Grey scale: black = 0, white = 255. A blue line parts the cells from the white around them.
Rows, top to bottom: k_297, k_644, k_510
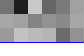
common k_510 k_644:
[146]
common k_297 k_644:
[161]

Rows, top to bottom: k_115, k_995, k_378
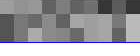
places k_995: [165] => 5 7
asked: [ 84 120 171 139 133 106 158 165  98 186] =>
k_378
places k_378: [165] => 7
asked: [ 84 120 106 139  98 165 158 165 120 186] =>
k_995
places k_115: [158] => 0
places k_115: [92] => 8

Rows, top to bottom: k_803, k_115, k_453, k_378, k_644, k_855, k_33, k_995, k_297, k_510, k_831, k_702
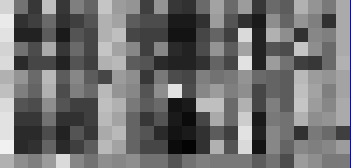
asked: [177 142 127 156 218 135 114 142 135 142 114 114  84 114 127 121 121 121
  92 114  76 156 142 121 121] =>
k_702
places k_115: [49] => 1 4 14 17 23
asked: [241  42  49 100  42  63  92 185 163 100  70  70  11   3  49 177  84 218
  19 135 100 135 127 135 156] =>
k_831
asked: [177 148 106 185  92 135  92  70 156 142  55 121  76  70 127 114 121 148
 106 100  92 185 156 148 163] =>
k_855
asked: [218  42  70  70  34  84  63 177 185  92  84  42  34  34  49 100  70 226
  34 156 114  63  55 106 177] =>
k_644
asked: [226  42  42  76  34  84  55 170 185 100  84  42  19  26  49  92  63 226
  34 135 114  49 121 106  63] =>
k_510
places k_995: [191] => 7 14 15

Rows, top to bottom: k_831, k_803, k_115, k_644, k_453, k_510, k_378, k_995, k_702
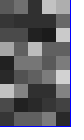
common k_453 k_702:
[124]
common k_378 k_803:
[48]
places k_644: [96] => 1 3 4
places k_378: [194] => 0
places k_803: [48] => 1 2 3
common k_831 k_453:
[89]
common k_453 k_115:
[33]

